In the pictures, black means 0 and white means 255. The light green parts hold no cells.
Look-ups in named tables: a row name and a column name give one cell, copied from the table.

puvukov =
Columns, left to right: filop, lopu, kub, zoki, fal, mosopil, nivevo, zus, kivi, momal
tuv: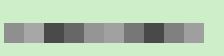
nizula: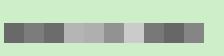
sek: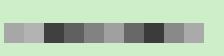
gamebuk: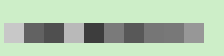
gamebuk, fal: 61
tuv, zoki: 103
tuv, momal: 159
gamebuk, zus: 118
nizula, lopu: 124
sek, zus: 59
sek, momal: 170
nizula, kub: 108
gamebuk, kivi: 120
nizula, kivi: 103

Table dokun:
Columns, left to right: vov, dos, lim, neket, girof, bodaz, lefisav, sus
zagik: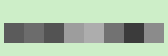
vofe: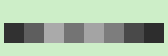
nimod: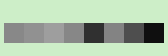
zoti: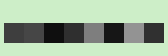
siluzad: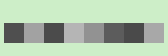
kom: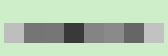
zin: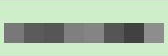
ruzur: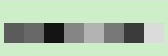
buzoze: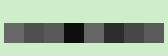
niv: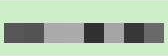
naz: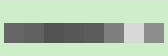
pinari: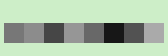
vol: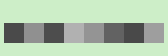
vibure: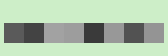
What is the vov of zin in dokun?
120
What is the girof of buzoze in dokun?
102
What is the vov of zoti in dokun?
62
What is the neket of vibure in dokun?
157
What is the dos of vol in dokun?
144
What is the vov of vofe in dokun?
49
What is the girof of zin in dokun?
132
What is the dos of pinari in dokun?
140

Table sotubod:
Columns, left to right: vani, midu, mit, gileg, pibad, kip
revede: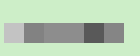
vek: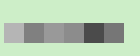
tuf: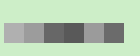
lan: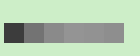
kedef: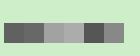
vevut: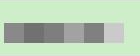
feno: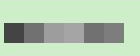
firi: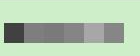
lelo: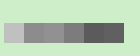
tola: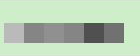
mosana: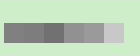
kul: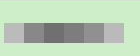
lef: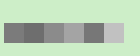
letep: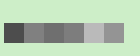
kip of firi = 134
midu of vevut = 113
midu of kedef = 104
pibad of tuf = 155
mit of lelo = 145
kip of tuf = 107
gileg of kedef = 172
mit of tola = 144
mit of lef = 139
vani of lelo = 192
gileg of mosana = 145
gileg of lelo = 124
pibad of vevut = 128

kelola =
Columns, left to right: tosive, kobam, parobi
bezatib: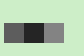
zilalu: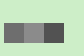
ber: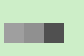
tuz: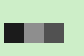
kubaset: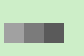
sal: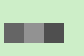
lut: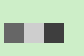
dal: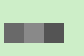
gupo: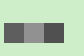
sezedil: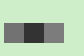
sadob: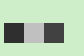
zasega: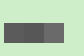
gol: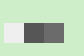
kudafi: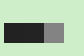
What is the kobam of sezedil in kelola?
51
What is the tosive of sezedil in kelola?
114
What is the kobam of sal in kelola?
146
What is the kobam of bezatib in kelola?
37
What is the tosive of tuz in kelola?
27
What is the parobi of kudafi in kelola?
131
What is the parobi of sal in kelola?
79
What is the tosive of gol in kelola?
239
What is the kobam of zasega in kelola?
87
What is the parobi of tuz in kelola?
81
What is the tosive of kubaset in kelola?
161
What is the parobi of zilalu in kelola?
82
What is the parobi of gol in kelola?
107
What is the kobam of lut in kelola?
206
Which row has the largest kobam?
lut

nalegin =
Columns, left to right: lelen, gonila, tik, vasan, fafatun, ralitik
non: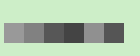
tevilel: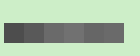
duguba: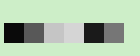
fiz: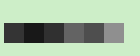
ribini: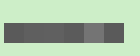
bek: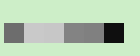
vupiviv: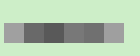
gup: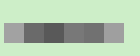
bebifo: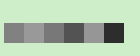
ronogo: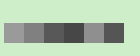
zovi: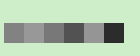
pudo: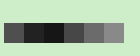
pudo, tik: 22
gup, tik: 89
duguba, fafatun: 26
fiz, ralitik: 143
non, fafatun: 144
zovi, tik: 120
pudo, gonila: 34
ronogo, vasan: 71
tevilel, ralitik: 106
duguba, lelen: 10
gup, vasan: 120
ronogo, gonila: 128
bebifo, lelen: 129

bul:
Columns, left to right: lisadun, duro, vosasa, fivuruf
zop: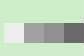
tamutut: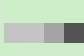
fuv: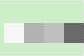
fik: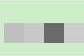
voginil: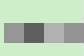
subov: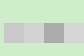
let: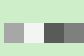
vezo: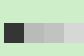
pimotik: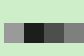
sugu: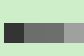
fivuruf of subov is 213
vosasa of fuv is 191
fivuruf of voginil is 147
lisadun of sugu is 52
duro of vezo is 186
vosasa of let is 90
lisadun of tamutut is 195
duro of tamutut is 196
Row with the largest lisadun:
fuv

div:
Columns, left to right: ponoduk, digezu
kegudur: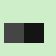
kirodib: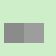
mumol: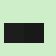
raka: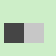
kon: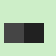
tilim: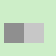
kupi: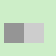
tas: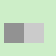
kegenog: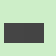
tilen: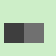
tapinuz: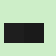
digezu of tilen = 112
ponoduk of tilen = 62
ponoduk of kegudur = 69
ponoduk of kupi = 149
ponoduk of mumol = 29
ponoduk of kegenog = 69
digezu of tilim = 199
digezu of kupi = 205
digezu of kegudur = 20
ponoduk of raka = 69
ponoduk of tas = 146
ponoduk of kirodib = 139
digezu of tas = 203
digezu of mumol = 25

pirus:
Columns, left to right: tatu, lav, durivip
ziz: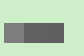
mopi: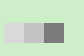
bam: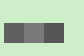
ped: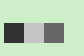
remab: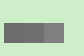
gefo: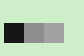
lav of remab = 111
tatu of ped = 49
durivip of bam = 86
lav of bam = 121
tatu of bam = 96
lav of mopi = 195
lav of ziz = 97
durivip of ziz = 96
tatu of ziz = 125
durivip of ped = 102
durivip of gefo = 162
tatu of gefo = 22
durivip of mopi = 123
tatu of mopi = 217
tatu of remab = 108
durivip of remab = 127
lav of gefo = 142
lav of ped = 196

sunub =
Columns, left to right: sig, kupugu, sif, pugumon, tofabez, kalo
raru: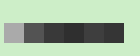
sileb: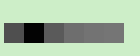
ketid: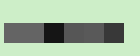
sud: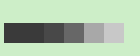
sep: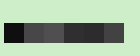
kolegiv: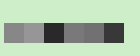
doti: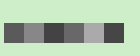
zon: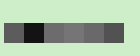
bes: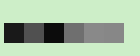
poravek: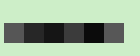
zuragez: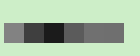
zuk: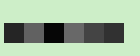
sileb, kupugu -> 3
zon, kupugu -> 19
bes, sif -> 12
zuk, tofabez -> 68
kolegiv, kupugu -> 150
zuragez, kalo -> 111
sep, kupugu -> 71
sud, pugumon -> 103
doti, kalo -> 70
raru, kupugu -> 83
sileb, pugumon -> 110
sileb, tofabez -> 115
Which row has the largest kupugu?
kolegiv

